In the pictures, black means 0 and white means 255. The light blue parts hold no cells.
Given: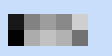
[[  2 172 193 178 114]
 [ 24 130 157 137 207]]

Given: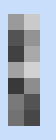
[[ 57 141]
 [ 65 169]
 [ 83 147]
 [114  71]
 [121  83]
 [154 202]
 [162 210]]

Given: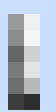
[[ 61  45]
 [102 208]
 [110 184]
 [123 227]
 [139 245]
 [153 239]]

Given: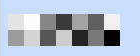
[[155 212  87 205  36 121   2]
 [227 252 134  58 163  95 240]]

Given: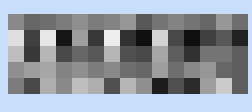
[[124  72 174 137 190 174  80 182 143  28  80  42 158 203  94]
 [137 102 110 124 143 124 131 151  87 116 131 116 102 151 110]
 [143 158 166 131 143 124 137 110 102 158 110 137 151 102  94]
 [190  56 182  72 102  87 182  80  72 166  94  49 116 116  94]
 [223  64 231  21 158  56 237  49  15 210  72  15  64  87  34]]

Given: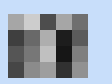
[[ 63 105 174  29  91]
 [ 70 139 158  49 145]
 [ 85 119 192  22 127]
 [166 205  77 166 111]]

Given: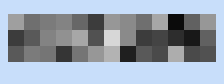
[[ 60  89 131 145 167  81 215 138  60  68  45  24  97]
 [ 89 123 117  53 117 151 179  31  89  74 173  74  81]
 [159 111 123 131 103  60 151 138 111 167  11  97 151]]

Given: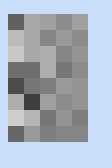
[[ 76 119 126 154 148]
 [ 97 167 160 140 160]
 [103 154 126 133 133]
 [111 111 174 119 140]
 [174  63 160 140 148]
 [187 167 133 154 140]
 [200 167 174 133 148]
 [206 181 119 148 126]]

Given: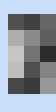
[[ 72  58 152]
 [ 80  65 102]
 [174 138  95]
 [190  80 131]
 [197 116  44]]
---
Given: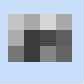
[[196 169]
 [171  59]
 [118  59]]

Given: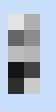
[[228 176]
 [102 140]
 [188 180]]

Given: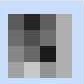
[[ 91  38]
 [108  79]
 [134 104]]

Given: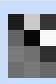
[[ 29 202]
 [100   8]
 [122 113]]

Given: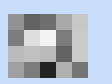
[[146  99]
 [124 223]
 [186 193]]

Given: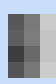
[[ 88 121]
 [ 94 123]
 [ 61 105]]

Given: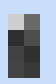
[[206 106]
 [ 46  77]
 [ 66  48]]

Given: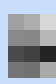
[[160 173]
 [137 135]
 [ 75  65]]
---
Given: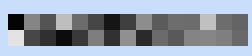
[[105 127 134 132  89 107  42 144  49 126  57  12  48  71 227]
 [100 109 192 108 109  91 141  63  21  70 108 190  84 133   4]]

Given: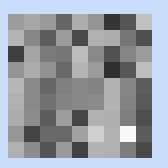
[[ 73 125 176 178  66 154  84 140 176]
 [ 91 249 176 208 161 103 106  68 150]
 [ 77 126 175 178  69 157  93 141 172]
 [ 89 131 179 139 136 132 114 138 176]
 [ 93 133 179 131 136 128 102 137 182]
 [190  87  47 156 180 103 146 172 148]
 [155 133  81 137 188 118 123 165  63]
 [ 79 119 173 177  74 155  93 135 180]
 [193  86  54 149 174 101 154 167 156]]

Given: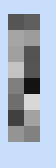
[[129 148]
 [162  64]
 [216 110]
 [ 19 127]
 [ 85 195]
 [ 83 160]
 [156 165]
 [ 95  85]]

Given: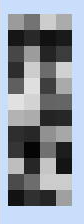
[[159  37  48  18]
 [204 204 109  75]
 [ 20 197  38 190]
 [ 29 113   5  53]
 [167 145  39  46]
 [ 39  36 172 179]
 [101 100 211 225]
 [170  62 223  95]
 [209 108 205  45]
 [ 60  36 156  71]
 [ 26  17  40  22]
 [171 205 115 155]]

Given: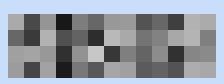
[[168 173  83  99  91 160 166  88 120  27 162  69 156]
 [138 134  49 140 100 127  55 199 146  48 152 164 160]
 [127 180 168 130 116 169 185  45  99  80 178  58 103]
 [171 178  63 103  83 154 152 103 125  24 149  73 170]]

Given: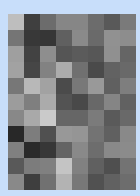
[[109  97  81 120 179 113  62 137]
 [115  79  96 129 196 128 124  89]
 [139 137 109 137 100  55  42 128]
 [137  96 115 149 152  80 125  40]
 [105  90 123 102 102 202 169 136]
 [ 97 133 104  73  83 171 127 156]
 [126  96 153 120  75 162 184 119]
 [105  98  74 112 172 130  70 162]
 [101 144  87  91  85 142  66 159]
 [141 145 106 138  96  54  56 117]
 [122  89 108 134 134 108  63 190]]

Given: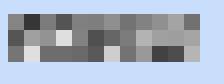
[[181  77  66 153 114 206  89 105 109 109 223 117]
 [165 158 160 179 123 102  80 130 222 147 160  85]
 [113 164 144 130 115 143 126 128  84 123  54 132]]

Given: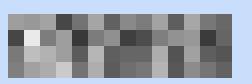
[[ 98 117 140  87 180 119 111  92 174 116 202 172 161 127]
 [ 85  94 161  83 173 102 102  95 182  91 158 178 190 121]
 [101  59 152 146 127  77  63 144 124  56 158 125 234  70]
 [104 119 167  94 163 123 137  97 165 114  71 163 152 158]]
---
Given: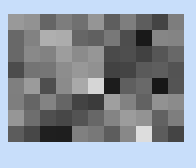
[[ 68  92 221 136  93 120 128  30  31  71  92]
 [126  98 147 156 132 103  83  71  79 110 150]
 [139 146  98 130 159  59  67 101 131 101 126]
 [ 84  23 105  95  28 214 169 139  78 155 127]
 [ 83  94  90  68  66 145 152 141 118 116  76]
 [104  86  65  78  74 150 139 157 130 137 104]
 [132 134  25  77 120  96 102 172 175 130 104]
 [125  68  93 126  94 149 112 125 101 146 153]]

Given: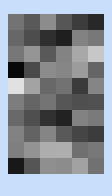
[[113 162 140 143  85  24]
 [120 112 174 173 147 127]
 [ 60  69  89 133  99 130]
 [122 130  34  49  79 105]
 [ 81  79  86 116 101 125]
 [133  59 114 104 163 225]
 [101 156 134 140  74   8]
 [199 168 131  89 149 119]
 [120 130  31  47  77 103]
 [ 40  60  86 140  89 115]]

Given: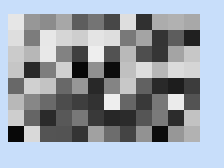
[[178 151  12 146  68 109 161  52  83  84 217   8]
 [194  44 122  85  43  39  57 120  88  42 101 206]
 [ 83 235 120  57 102 238  50  62  76 106 135 184]
 [ 60  29  41  97 200 132  40 151 104 195 208 104]
 [213 219 183 221 192  12 144   8 208 126  41 198]
 [199 164  53  78 185  82 238  63 130 232 183 203]
 [ 32  93  52 164 121 222 228 206 214 231 124 222]
 [168 177 172  48 222  71 116  93 167 140 151 230]]

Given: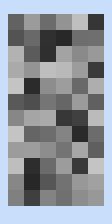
[[152 141 112 131  63 128]
 [161 152 114  86  39 135]
 [196  57 156 107  45 190]
 [ 95 167 116 141 157 156]
 [108  42 132 109 101 196]
 [187  64  55 170 165 135]
 [ 96 155 102 117  78  89]
 [174 105 157 141  43 196]
 [ 58 156 185 190 148 170]
 [153 138 163  47  91 178]
 [111 110  40  48 105  83]
 [ 54 191 147 108 155  98]]

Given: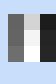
[[ 38 255 110]
 [ 36 244 100]
 [ 28 212  99]]

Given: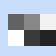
[[ 35  58 255]
 [242 136  98]]
